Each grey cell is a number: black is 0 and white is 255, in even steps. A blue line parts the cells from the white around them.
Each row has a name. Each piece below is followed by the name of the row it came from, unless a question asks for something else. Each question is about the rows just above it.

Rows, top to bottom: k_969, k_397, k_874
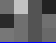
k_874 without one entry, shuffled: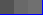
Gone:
[119]
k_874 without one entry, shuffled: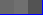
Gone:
[119]
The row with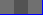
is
k_397

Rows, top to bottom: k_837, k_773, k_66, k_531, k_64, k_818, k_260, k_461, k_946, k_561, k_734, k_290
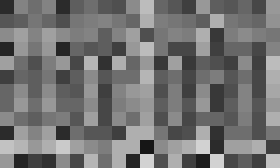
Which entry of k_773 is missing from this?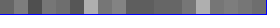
[146]
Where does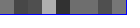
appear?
k_561
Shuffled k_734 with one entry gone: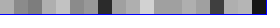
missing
[202]
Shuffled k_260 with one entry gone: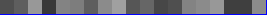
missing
[167]

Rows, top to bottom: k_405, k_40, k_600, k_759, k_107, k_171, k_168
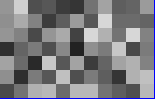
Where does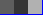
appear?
k_171
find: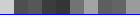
k_405
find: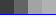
k_107
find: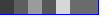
k_40

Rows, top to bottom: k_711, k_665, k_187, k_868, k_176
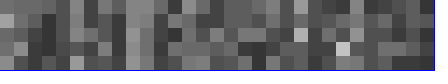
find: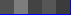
k_665
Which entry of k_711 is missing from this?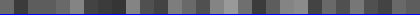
[99]
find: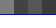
k_665
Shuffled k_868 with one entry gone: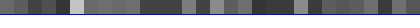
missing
[74]
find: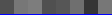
k_176

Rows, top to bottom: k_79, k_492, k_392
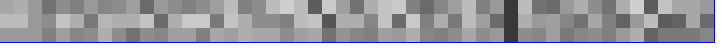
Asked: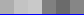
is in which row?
k_79
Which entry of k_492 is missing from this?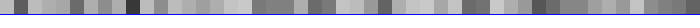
[182]
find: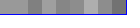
k_392
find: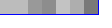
k_492
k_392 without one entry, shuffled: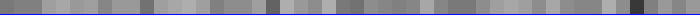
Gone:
[147]
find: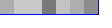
k_492

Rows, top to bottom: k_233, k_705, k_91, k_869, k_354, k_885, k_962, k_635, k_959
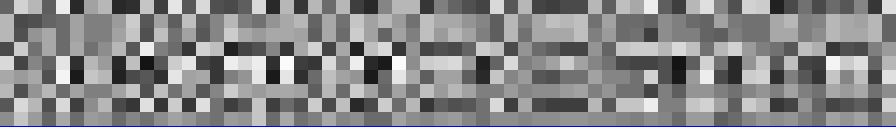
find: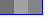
k_885
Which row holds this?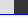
k_635
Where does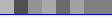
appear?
k_91
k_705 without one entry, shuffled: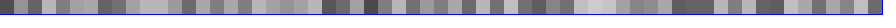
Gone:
[121]
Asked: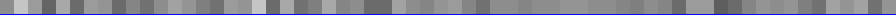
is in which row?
k_959
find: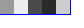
k_885
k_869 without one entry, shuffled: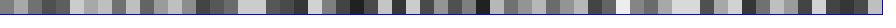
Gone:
[175]

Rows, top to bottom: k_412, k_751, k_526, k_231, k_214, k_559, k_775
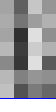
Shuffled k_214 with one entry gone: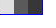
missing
[137]
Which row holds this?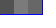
k_775

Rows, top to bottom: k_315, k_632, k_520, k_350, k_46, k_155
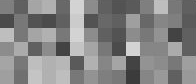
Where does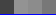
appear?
k_46
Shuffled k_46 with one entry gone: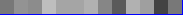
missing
[183]
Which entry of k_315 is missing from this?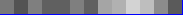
[104]
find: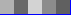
k_315
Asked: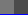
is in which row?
k_350
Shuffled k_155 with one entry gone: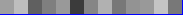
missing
[112]

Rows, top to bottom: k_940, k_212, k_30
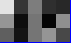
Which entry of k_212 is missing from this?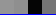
[13]
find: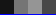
k_30
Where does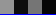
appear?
k_212
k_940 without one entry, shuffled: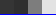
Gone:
[40]
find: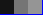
k_30

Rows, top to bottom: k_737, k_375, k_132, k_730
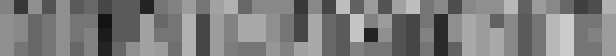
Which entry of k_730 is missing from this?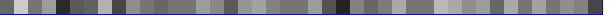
[111]
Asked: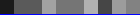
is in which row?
k_132
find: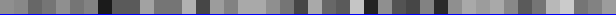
k_132
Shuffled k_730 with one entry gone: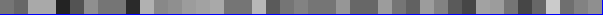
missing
[124]
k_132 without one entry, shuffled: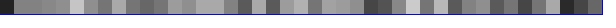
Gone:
[27]
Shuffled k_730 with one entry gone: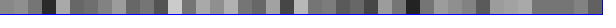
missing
[150]

